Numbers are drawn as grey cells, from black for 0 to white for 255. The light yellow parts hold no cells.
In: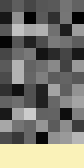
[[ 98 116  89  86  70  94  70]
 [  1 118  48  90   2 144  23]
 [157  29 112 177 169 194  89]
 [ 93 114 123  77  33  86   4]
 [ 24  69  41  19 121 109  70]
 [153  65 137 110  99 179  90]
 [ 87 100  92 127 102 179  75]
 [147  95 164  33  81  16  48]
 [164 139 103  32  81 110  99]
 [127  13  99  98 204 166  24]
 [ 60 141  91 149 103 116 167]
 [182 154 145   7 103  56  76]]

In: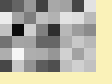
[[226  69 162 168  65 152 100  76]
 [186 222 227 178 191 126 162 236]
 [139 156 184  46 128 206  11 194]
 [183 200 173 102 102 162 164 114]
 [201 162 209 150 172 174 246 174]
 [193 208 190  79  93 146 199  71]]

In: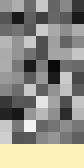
[[ 54 135 100 200 108 174 155]
 [ 24  89 102  64  96  25  85]
 [173 142 170 203  87 116 106]
 [138  99 159  80 201 149 183]
 [198 164 164  78 113 148 171]
 [106 112   9 125  26 121 173]
 [ 71 203  26 152  91 144 154]
 [ 90 193 146  96 201 110 133]
 [197  79 164 229  85  87  55]
 [183  42 143 184 150  23  35]
 [119 141 116 102 243 119 199]
 [ 96 119 149 136  87  85 207]]

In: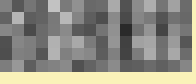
[[107 162 117 174 140  82 170 108 105 145 122 194  98 117  87 130]
 [104 114  84 122 134  74 138  78  94 132 184 121  99  94 181  99]
 [118 140  69 148 113  42 145 116  81  90 138 122 107  74 124 135]
 [ 86 155 111 166 161  65 149  90 123 169 145 177 108 126 134  80]
 [108 168 114 171 124  67 128  93 136 143 128 179  86 125 128  78]
 [134 109  96 107  95  92 139 115  99  81 138 130 124  94 152 125]]

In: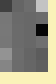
[[195 109 101  64]
 [107 104 106 119]
 [  6 104 107 120]
 [111 104 107 119]
 [ 92 101 109 147]
 [ 95 102 108 133]]

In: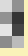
[[145 219]
 [ 53 146]
 [ 69 228]
 [187 139]]
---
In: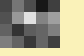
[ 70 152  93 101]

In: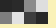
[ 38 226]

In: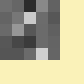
[111 119  87 107 101]

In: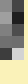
[139  30]

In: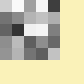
[207 138 240 142 194]

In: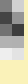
[127 149]
